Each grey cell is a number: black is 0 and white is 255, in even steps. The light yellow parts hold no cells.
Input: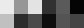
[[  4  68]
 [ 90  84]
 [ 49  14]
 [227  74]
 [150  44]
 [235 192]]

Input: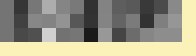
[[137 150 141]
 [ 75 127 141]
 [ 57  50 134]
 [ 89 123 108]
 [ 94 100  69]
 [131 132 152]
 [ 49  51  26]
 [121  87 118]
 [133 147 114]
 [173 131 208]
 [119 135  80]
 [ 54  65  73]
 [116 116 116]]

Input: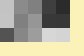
[[ 43  55 212]
 [ 63  56 215]
 [128 150 157]
 [139 128 135]
 [195 196  83]]

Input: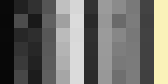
[[ 67  64  66  65  65  64]
 [121 124 120 122 123 124]
 [139 106 135 126 121 111]
 [155 151 155 154 153 152]
 [ 50  41  48  46  45  42]
 [214 219 216 218 218 219]
 [192 160 187 180 175 166]
 [ 85  97  87  90  92  95]
 [ 49  25  46  39  34  28]
 [ 33  77  39  51  58  71]
 [  9   8   9   8   8   7]]

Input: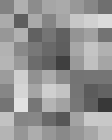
[[111 219 115 177 165 117  99  56 200 189]
 [135 209 161 196 192 117  91  94 201 167]
 [152 199 148 167 154 116 117 119 163 151]
 [170 165  96  94  63 138 195 162  86 137]
 [166 133 117 105  95 170 207 180 105 151]
 [140 170  97 120 108 145 165 118 135 173]
 [176  94 177 137 154 207 213 225 133 150]
 [130 171 151 178 181 156 134 116 194 180]]

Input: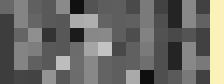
[[ 65  98  65  65 121  65]
 [136 136  84 136 136 121]
 [ 36  36  73  36  36  90]
 [ 66  79  82  79  79  79]
 [122 122 130 122 111  15]
 [ 74  96  77  96  96 170]
 [ 94  94  94  72  94  94]
 [ 93  99 137 195  99  99]
 [ 83 175 136 165 136 136]
 [ 16 171  27 108 109 108]
 [138  87  87  87 189  87]
 [ 89  89  51  89  89 147]
 [ 96 101 143 126  96  67]
 [132 132 101 132 132  69]
 [104  61  61  61  61  61]]
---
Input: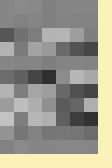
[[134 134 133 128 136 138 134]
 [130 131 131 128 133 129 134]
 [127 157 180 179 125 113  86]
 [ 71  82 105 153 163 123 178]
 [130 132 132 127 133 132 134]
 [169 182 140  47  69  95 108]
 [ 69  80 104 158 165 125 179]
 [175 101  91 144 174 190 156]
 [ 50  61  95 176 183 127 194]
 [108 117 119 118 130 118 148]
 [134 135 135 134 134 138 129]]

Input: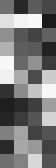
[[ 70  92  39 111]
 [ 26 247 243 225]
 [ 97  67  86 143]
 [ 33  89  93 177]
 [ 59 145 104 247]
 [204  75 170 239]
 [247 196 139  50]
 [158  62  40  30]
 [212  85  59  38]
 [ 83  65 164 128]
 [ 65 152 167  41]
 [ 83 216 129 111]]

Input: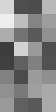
[[184  76  78 214]
 [157 132 189 237]
 [144  89 115 173]
 [ 79 154 211  60]
 [ 81 128  96  63]
 [143 155  75 129]
 [169 159 121 144]
 [170  89  96 153]]

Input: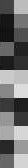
[[188  68]
 [116  22]
 [ 79  18]
 [ 34 104]
 [ 47  27]
 [193 202]
 [220 136]
 [ 30  57]
 [ 54 150]
 [214 170]
 [154  39]
 [212 103]]

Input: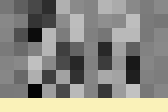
[[137 124 137 171 181 132 138 176  45  72  95 119]
 [118 122 190 138 143 132 189 140  65  52 125 136]
 [135 121 185 185 118 128 187 124 183  12  79 133]
 [137 130  96 161  40 133 100  63 181 130 107 122]
 [126 134  24 148  60 129  39  74 137 192 137 132]
 [125 129  31 163 169 133  49 162  63 175 105 135]
 [134 119 194 156  55 131 185  73 158   4 122 121]]

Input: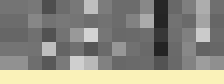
[[111 173 127 104  39 136 108 108 124 191 120 108  78 120 116 116]
 [102 164 106 114  37 171 130 108 114 110 117 120 115 135 108 108]
 [107 203 128 111  55 110 106 105 118 211 153 115  82 112 102 102]
 [103  99 136 106  35 105 113 151 106  86 112 100 191 115 116 116]
 [143 157 130 105  83 107 106 104 129 185 207 122  88 110 145 145]]
